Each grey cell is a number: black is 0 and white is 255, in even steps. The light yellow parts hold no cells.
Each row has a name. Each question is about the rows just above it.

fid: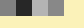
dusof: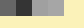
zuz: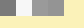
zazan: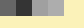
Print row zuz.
[122 247 154 148]
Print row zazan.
[102  52 160 173]
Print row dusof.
[102  52 160 166]

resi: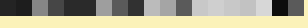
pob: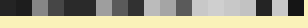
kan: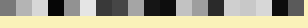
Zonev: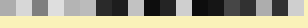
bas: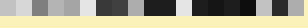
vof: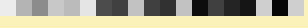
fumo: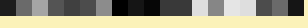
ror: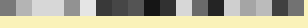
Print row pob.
[ 36  29 134  70  42  42 158  90  49 187 165  90 200 207 200 194  36 200
  21]
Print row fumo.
[ 29 106 165  84  64  76 140   0  21   6  57  57 222 134 229 222  76 106
  21]
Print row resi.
[ 36  29 134  70  42  42 158  90  49 187 165  90 200 207 200 194 215  13
  90]

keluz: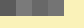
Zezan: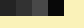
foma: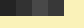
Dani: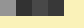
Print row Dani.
[148  50  72  56]
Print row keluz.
[ 91 122 104 116]
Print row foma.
[36 50 72 56]

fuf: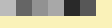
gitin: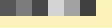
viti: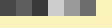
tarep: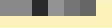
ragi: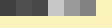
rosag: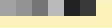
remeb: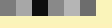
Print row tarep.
[138 138  41 146 116 101]
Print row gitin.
[ 87 124  72 212 162  64]
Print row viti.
[ 72  95  56 205 154 109]
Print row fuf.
[187 101 146 168  41  87]

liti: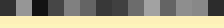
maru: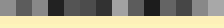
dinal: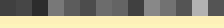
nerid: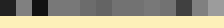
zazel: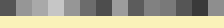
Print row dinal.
[ 63  69  43 121  92  77 108 100  63 135 114  85 176  85]
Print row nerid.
[ 36 129  20 121 121 108 100 114 114 121 114  63 129 156]
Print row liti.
[ 51 150  20  69 129 100  57  63 108 162 100 142 135  43]
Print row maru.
[142  92 135  36  85  77  51 162  92  28 100  69 135 169]

